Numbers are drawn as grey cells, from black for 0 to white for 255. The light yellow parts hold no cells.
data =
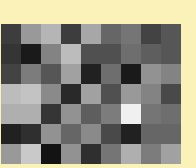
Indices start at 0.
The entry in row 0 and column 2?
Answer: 181
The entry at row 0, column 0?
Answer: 61
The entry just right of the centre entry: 80
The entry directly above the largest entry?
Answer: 153
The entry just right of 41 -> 161
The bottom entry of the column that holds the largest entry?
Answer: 175
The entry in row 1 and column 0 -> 53
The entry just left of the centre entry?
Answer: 41
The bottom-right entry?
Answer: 161
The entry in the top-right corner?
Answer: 86
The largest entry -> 240
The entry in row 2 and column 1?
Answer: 124
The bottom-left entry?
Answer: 153
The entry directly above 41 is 161
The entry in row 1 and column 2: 131
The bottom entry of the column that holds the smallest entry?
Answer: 19
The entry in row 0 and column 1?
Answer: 153

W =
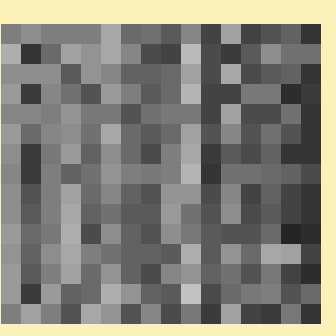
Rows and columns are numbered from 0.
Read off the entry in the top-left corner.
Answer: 126
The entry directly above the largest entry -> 147
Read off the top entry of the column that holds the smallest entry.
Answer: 98
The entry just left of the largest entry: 90
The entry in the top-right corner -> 53
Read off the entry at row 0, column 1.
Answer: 141
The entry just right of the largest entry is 75
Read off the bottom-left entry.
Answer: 126
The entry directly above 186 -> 134
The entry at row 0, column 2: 126
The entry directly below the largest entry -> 120
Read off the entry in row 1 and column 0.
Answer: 174
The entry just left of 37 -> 106
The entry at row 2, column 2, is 141
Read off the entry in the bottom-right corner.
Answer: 53
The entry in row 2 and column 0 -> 141
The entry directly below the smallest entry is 161
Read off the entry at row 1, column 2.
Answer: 106
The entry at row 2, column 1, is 141

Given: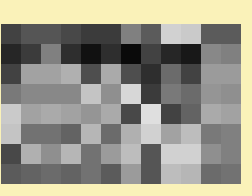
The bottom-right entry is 114
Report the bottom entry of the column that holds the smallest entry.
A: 155
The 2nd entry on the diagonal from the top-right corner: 136
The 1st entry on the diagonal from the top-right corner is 91
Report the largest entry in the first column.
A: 202
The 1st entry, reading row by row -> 66
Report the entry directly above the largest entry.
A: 59
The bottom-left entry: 91
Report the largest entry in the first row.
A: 209
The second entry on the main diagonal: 59
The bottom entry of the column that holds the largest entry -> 85
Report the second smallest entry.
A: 17
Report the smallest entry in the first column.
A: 38
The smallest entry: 10
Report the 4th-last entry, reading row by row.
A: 189
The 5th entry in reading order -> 59
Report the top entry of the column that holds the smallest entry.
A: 128
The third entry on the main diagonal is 162
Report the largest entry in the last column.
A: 162
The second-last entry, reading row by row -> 107
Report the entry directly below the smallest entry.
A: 78

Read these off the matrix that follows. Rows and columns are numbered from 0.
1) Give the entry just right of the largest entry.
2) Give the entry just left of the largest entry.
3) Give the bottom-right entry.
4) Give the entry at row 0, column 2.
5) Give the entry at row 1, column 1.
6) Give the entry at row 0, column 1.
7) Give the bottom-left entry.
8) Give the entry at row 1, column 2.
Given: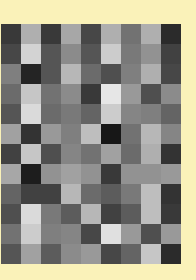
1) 153
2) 57
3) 43
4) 57
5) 211
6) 175
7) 85
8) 85
